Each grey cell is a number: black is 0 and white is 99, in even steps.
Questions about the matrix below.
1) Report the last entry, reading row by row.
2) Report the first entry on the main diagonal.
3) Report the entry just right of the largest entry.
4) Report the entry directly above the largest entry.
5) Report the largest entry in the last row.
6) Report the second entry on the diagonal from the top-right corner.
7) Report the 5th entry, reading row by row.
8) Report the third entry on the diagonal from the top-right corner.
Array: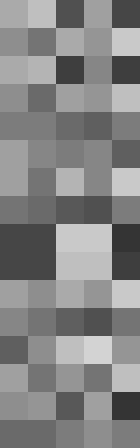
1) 48
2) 66
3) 58
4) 31
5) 55
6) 58
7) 27
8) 24

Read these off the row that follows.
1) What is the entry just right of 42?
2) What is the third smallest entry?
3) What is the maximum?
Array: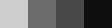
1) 28
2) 42
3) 80

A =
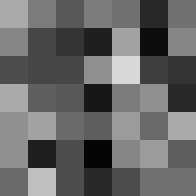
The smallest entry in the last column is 16
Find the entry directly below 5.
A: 24
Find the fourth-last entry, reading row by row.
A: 16
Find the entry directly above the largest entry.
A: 63
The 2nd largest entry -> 74
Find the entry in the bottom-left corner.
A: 41
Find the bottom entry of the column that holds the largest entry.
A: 30
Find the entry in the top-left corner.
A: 66
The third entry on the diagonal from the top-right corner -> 84
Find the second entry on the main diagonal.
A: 27
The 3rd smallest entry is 9
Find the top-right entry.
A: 44
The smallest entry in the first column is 30
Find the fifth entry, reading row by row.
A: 44
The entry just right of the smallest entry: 52

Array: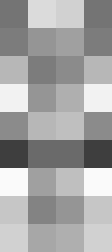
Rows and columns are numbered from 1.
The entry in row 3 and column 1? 71
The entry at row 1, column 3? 81
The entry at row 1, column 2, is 85
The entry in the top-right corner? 45
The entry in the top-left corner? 45
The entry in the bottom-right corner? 81
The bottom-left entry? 81
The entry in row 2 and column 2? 58

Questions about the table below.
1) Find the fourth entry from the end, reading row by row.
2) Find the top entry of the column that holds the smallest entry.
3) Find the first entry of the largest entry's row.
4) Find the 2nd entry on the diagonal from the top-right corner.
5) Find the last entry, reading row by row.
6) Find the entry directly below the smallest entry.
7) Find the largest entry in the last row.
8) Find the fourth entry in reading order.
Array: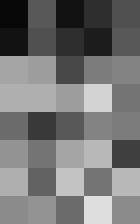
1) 57
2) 3
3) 54
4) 11
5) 54
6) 7
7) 86
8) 18

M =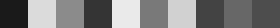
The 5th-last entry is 47
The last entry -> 30
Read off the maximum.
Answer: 91

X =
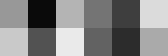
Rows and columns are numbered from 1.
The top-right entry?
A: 85
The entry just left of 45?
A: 70
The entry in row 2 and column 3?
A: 91

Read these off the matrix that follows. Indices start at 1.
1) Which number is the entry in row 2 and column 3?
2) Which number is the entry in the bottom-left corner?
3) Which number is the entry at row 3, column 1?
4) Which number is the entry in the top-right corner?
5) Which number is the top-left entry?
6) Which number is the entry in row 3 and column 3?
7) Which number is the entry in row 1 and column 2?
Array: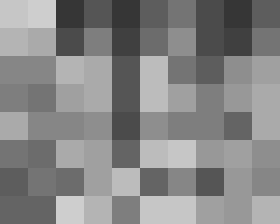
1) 29
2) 39
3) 52
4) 36
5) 77
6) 70
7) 80

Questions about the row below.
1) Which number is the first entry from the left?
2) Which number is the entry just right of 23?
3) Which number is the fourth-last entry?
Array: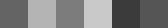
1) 39
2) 33
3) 48

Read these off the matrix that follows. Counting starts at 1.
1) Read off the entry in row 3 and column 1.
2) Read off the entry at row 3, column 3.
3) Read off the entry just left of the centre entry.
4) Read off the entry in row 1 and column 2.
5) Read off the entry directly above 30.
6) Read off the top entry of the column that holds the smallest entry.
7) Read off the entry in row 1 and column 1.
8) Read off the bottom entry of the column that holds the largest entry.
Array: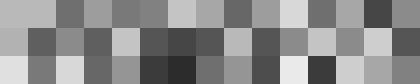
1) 87
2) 84
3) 27
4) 72
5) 33
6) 76
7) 72
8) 91

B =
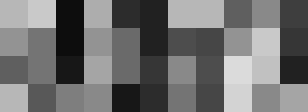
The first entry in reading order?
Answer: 71
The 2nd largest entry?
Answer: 82
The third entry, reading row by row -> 5
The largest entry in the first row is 78
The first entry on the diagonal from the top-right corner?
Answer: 24
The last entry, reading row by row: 64
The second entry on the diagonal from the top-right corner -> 78
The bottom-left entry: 71
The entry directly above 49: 9
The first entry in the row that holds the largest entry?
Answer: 37
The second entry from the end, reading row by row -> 53
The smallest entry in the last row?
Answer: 9
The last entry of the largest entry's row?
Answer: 13
